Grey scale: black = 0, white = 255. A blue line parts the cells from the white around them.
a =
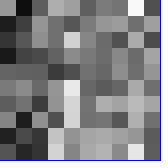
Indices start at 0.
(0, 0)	152
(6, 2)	60
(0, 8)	249
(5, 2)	105
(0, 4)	159
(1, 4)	86
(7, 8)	176
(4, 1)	97
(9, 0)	84
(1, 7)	156
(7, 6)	117
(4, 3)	59
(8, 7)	161
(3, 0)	25
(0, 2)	94
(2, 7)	81
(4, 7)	142
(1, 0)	29
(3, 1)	67
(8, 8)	150
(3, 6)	108
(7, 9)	112
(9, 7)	138
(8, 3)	195
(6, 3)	147
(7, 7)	87
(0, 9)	80
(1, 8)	111

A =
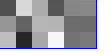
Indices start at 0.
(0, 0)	80
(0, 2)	172
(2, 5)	122
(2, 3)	247
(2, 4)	115

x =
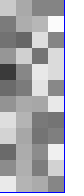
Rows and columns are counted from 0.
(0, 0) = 202
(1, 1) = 173
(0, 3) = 132
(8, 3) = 127
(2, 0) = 114
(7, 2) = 121
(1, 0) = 123
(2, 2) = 222
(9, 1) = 172
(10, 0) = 140
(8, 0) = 211
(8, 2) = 116
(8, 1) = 167

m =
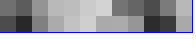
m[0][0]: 112
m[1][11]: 169
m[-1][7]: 171
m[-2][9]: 76
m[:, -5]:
[116, 171]
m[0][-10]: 148

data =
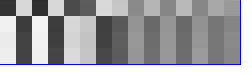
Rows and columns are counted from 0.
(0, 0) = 52
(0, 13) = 168
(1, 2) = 243
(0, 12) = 135
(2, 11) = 108
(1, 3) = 61
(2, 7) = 94
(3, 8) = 150
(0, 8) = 138
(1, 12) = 146
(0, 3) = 216
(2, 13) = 119
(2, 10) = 151
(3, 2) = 240
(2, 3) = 63
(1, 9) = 105
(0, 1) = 216

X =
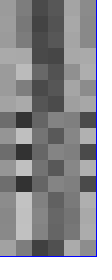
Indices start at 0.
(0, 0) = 155
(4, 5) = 174
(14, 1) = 193
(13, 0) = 136
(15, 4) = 171
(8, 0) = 149
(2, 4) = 165
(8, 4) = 134
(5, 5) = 140
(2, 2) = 74
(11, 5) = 74
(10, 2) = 115
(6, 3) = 75
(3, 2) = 73
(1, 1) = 120
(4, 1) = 187
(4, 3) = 82
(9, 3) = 132
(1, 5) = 137
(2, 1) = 124
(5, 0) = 155
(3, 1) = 169
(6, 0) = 163
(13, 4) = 116
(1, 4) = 168
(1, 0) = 157
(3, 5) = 170
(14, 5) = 172

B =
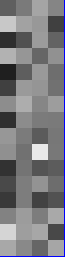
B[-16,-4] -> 95
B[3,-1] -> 145
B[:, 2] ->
[165, 152, 155, 102, 153, 149, 134, 123, 91, 233, 84, 147, 66, 125, 167, 102]
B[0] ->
[95, 122, 165, 133]
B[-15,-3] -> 162
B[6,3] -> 157
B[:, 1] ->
[122, 162, 81, 150, 94, 154, 173, 140, 123, 113, 116, 125, 125, 156, 158, 137]
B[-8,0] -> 151
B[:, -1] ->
[133, 64, 99, 145, 110, 113, 157, 122, 119, 120, 92, 109, 82, 169, 72, 166]
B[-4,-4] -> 57
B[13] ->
[130, 156, 125, 169]
